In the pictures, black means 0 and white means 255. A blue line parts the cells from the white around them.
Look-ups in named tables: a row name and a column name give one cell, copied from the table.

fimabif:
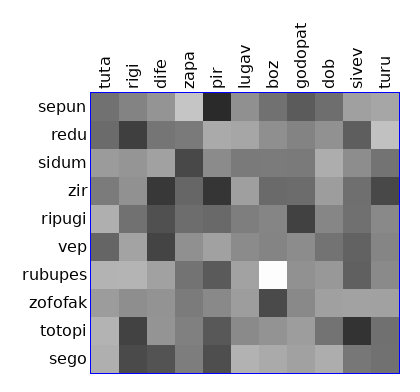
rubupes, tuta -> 179
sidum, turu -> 115
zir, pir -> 53
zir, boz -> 106
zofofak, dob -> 160
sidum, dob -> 173
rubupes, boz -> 253

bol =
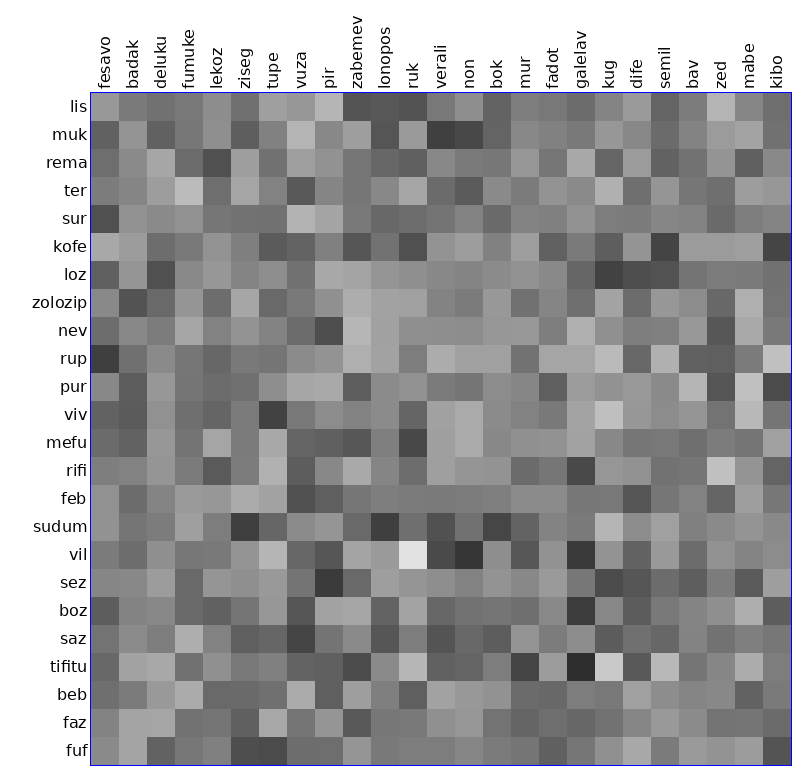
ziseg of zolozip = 166
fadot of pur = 95
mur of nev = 152
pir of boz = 162
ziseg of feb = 171
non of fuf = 134
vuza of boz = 86

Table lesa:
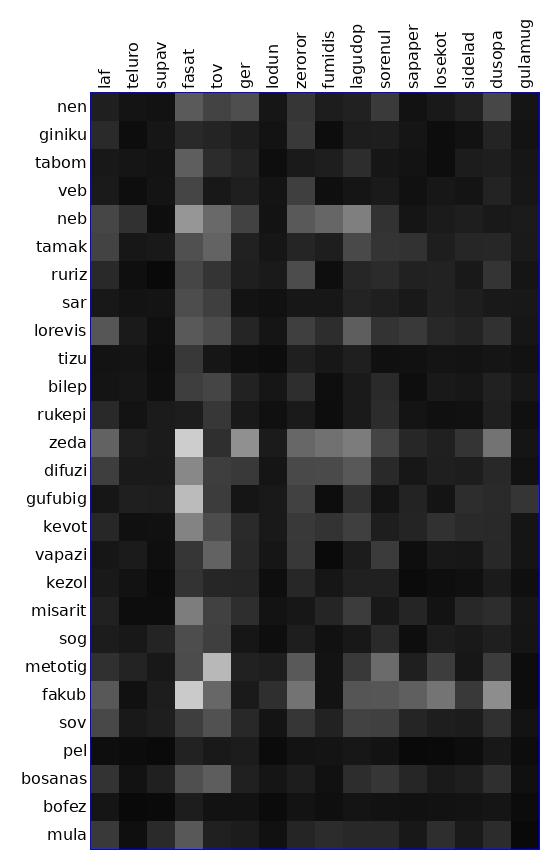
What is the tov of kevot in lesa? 76
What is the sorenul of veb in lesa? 26
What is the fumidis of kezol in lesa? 22
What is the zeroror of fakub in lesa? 115
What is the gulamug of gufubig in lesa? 53
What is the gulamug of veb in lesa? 23
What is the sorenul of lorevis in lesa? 51
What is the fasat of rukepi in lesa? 29
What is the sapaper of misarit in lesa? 37
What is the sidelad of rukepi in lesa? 17
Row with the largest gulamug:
gufubig

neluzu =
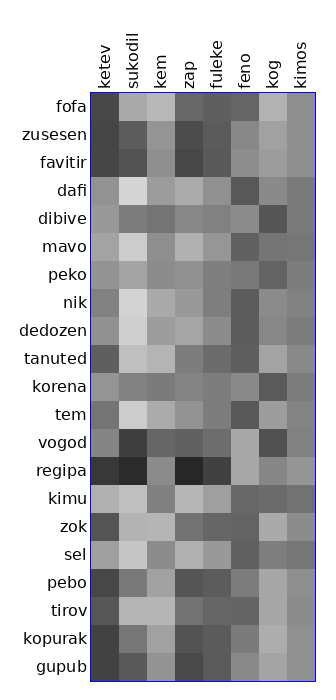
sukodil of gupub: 89
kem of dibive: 116
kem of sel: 140
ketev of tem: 116
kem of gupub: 147
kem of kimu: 128
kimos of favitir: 143
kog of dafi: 138
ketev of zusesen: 69
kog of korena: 90
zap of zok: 114
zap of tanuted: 125
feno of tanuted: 95
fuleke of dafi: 144
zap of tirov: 114

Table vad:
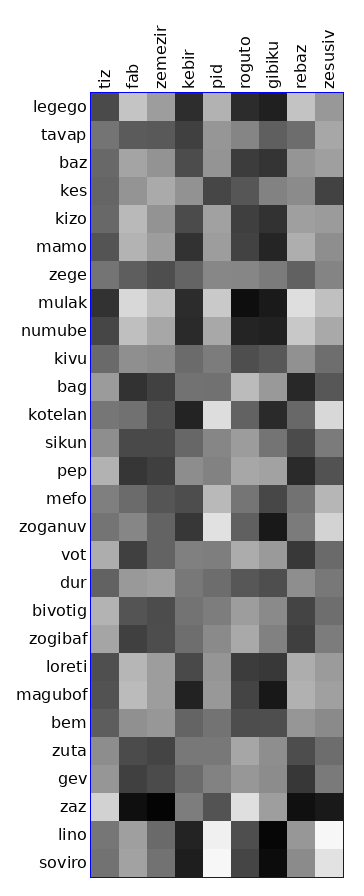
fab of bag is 50
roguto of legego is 44
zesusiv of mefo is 182
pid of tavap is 150
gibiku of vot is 154
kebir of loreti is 73
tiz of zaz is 210
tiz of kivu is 106
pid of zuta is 120
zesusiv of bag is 87
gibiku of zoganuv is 25

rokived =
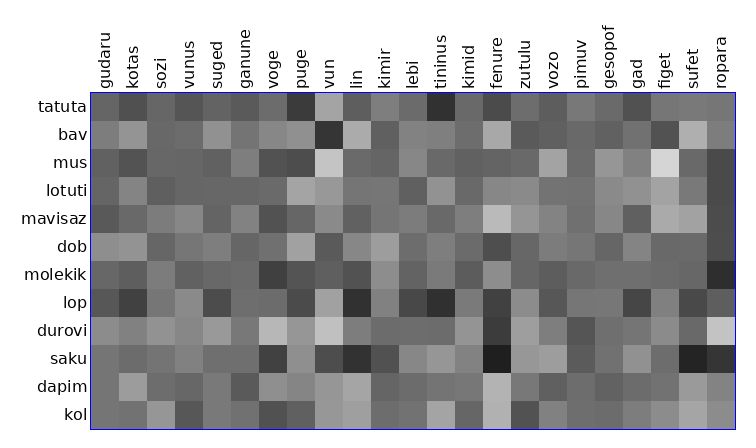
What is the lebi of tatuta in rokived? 107
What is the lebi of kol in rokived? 114
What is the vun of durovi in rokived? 192
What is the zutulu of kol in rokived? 82
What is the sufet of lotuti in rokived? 121
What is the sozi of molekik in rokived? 124
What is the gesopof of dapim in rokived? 98
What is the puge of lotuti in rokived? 164
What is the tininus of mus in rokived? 105
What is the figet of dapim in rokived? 114
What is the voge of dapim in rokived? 143
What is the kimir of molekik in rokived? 141
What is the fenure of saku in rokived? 31

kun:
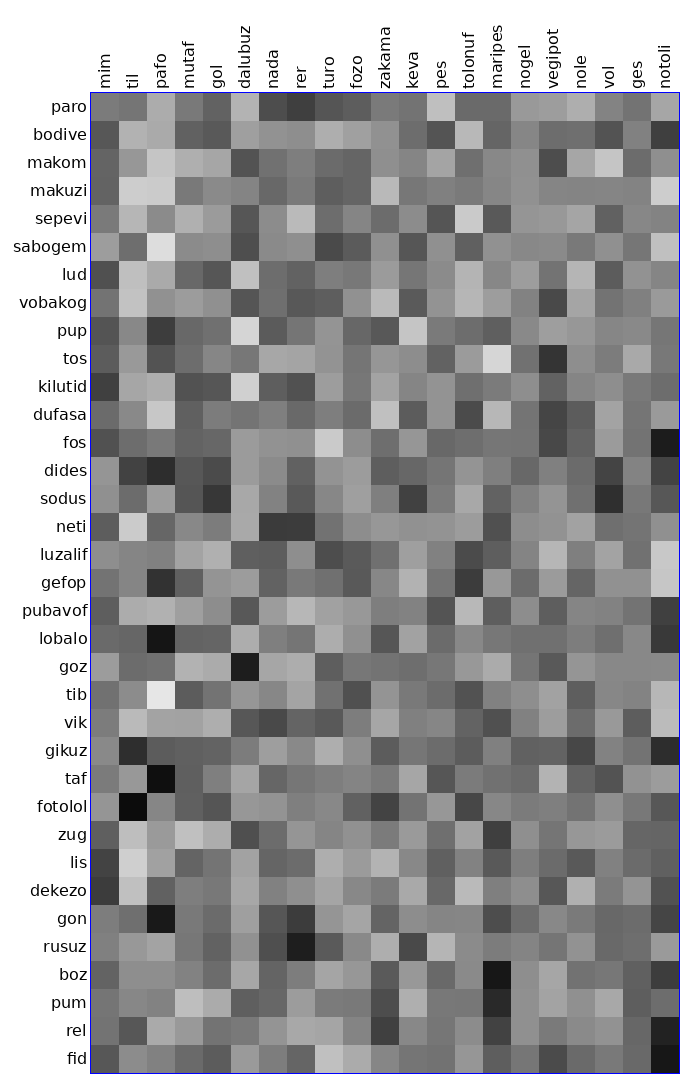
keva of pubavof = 130
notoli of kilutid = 109
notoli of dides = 67
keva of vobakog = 90
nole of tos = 142
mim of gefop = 115
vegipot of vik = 157
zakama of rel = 64
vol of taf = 83
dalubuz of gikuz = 124
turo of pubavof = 161
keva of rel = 136

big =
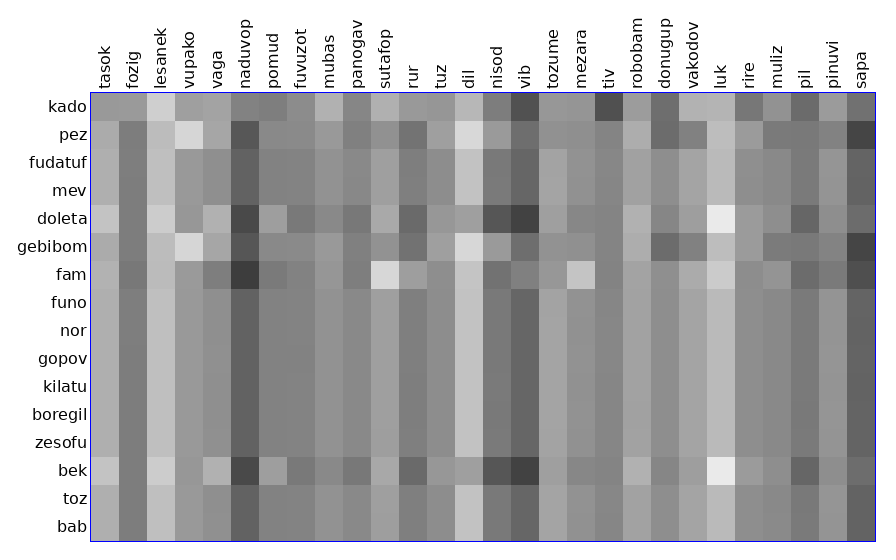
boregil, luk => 186
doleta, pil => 102
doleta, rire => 155
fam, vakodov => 171
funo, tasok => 175
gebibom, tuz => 159
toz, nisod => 121
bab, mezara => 145
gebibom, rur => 114

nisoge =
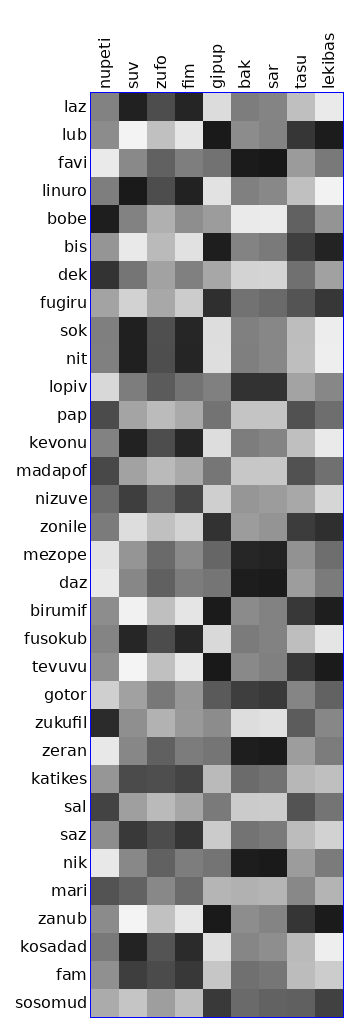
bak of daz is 29
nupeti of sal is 67
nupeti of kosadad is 121
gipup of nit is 222
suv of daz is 135
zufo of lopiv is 91
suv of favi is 137
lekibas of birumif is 30
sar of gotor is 57
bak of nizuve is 150
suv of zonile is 221
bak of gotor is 62
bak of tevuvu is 137
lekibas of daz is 123
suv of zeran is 135
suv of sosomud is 197
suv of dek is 117
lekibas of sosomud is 65
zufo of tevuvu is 192
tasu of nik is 156

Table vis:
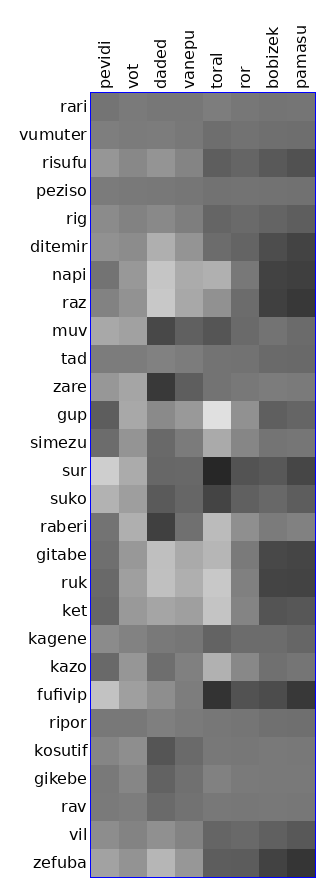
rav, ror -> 119
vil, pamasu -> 88
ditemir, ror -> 100
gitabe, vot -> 152
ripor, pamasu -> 111
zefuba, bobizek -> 66
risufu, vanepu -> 132
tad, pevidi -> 124
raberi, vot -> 175
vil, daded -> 144
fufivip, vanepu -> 125
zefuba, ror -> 92
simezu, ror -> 134
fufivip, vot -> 159
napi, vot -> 152
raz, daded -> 200

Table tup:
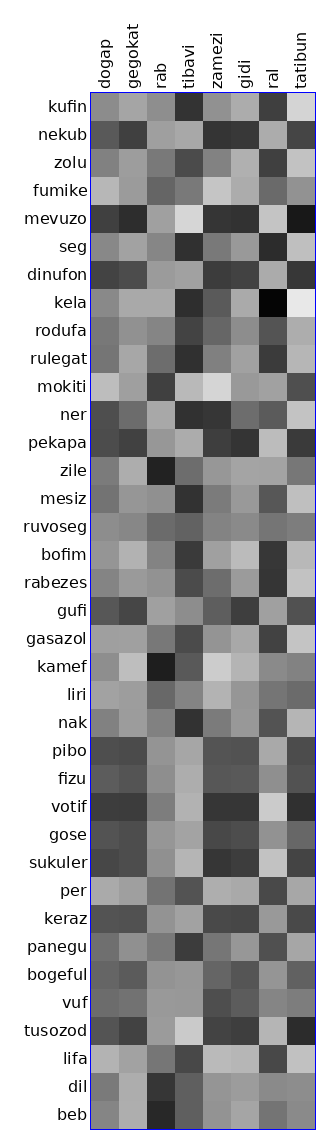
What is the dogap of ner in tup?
78
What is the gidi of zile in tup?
164
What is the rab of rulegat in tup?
109
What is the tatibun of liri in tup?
107
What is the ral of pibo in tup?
169
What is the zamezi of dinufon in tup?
60
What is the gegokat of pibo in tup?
75
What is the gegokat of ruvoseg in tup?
135
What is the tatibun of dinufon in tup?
55
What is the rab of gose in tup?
150
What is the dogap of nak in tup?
129
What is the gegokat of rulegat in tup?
167
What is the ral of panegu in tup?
80
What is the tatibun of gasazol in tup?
196
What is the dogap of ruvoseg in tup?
141
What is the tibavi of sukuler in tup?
181
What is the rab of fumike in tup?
101
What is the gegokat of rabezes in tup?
154

